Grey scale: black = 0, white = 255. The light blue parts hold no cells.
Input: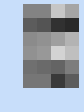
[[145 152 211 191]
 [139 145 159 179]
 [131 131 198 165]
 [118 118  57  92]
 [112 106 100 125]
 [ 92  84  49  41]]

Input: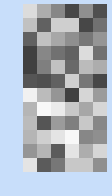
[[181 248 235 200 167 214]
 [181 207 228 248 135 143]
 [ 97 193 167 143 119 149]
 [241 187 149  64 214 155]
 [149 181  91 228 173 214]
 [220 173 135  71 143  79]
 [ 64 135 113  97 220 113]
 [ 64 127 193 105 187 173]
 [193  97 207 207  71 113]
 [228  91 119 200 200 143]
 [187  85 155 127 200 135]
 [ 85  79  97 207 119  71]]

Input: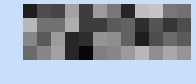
[[106 135 162  38   7 127 135 155 183 142 168 148]
 [183 113 113 175  61  61  90  98  46  84  54  77]
 [135  90 155  38  46 148 142  98  30  77 106  90]
 [ 30  77  69 162  61 155 119  38 190 197 119 113]]

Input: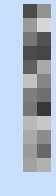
[[154 215]
 [185 199]
 [161 177]
 [ 96 169]
 [ 75 146]
 [169 140]
 [193 133]
 [126 111]
 [154 103]
 [119  82]
 [ 75  69]
 [119  55]]

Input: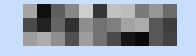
[[157 172 142  80 157 114  74  21   9  87  67]
 [ 74  34 101  48 142 114 127 164 172  87  61]
 [164  15  95 134 206  54 193 187 121 150 107]]

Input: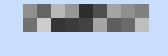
[[113 204  53  60  67 164  94 107 190]
 [143 100 184 150  46  79 164 143 128]]

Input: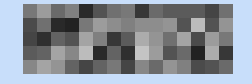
[[135 164 148  99  69  99 120  69 135 106 148 128  75  83 106]
 [120 156 106 128  41  83 112 120  55 106  91  91  91  69 112]
 [ 75 112  41  34 120 156 141 128 141 141 148  83 188  83 148]
 [ 91  99 164 135 188  41  99  47 196 156  83 106  34 172  55]
 [ 69  47  99  83 164 128  55  91 172 148 112 164  75 156 120]]

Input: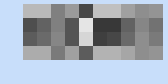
[[185 185 128 154  71 192 192 160 142 148]
 [172 172 122 160  92 179 179 166 142 148]
 [ 92 106 134  84 214  63  71 106 142 122]
 [ 78  98 128  84 229  56  56  98 134 114]]

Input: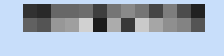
[[ 97  84 151 159 209  27 172  56 202 166 143 131  84]
 [ 49  41 103 103 109  62 117 137 117  69 125  76  33]]
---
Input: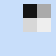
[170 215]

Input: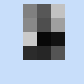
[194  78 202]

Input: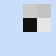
[195  17]

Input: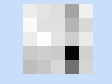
[240 181 227 206 190]

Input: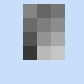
[117 126  83]

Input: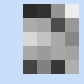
[236  76 194 168]

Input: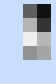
[ 19 180]

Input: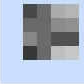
[181 139 107  55]
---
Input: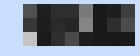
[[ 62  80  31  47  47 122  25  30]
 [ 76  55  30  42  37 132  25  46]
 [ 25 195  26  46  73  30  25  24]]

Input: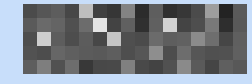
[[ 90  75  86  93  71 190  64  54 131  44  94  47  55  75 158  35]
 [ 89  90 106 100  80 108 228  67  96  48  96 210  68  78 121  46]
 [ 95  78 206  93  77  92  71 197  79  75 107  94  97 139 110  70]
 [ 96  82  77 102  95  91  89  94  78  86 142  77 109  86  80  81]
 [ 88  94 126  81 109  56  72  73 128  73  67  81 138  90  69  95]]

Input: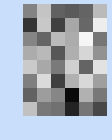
[[186 131 196  97  90 100]
 [237  52 200  64 167 103]
 [118 133 101 186 172 245]
 [146 172 185  87 175 214]
 [226 202 168 122 208 100]
 [159 127 219  64 177 216]
 [120  98 157 134  10 177]
 [ 72 193 120 113  35 118]]

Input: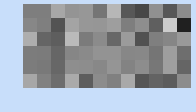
[[140 126 126 167 148 151 117 183  87  71 144  87]
 [ 32 135 127  83 164 151 150 158 126 142  95 204]
 [153 174 101  94 186 123 139 103 155  81 127 134]
 [110 124 123 102 134 138 147 147 135 136 117 158]
 [101 124 121 103 142 141 136 149 131 141 119 159]
 [140 167 129 109 170  93 140 128 169  85  99  92]]

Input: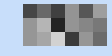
[[158  70 105  64 148  87]
 [120 150 181  35 148 134]
 [107 150 166 210  58 150]]

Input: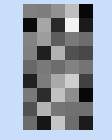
[[  7 128 125 145 190]
 [ 27  10 166  41 242]
 [109 131 157  93 122]
 [ 72 128  31 177  81]
 [116 104 121 109 130]
 [ 65  33 125 169 206]
 [  7 121  44 193 142]
 [112  81 179 117 113]
 [ 27 108  22 197 109]]
